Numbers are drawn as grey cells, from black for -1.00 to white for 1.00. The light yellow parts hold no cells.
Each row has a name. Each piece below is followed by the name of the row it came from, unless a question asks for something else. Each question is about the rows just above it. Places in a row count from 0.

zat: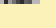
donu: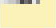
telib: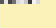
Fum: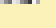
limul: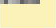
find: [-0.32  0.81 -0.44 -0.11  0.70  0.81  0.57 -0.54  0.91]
telib
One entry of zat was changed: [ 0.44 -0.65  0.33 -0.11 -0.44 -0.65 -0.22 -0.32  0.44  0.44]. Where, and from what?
2, [0.22]
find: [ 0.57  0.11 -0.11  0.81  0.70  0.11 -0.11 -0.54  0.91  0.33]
Fum
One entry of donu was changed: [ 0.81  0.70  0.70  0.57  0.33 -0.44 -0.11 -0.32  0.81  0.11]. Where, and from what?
2, [0.57]

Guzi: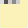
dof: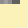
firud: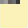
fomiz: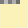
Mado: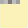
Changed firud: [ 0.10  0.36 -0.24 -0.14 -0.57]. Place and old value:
1, [0.23]
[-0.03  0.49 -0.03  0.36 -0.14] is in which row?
fomiz

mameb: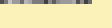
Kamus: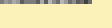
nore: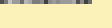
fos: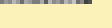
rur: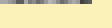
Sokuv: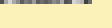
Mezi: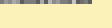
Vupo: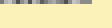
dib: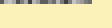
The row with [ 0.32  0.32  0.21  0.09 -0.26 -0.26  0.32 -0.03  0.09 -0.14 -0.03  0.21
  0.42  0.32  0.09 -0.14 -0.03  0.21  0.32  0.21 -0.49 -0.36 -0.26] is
rur
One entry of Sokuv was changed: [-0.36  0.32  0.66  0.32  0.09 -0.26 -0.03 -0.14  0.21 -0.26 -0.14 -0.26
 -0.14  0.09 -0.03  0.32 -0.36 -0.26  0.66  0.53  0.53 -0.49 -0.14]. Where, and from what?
20, [0.42]
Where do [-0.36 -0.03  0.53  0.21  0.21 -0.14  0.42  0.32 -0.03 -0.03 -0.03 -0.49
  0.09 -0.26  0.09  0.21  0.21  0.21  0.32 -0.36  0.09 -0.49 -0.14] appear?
mameb
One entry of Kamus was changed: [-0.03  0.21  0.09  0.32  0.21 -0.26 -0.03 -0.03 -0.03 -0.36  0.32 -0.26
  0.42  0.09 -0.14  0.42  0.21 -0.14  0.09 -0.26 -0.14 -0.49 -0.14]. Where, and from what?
9, [-0.26]

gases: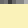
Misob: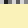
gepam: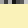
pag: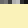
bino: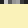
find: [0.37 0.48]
pag
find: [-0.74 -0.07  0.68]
Misob

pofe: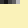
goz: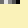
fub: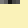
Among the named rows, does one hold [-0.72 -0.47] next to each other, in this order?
no
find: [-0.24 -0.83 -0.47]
fub

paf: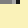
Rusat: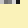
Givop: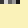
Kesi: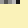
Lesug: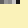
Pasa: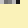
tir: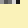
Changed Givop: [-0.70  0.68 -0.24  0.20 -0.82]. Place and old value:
0, [-0.57]
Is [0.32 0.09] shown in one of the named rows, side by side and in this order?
no

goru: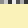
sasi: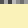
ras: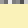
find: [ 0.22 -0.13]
ras
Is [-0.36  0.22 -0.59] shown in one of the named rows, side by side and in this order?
no
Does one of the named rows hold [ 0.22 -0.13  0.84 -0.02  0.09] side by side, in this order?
yes
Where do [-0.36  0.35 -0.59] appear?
goru
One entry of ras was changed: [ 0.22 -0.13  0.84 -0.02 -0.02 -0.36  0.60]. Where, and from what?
4, [0.09]
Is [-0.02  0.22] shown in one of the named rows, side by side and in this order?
no

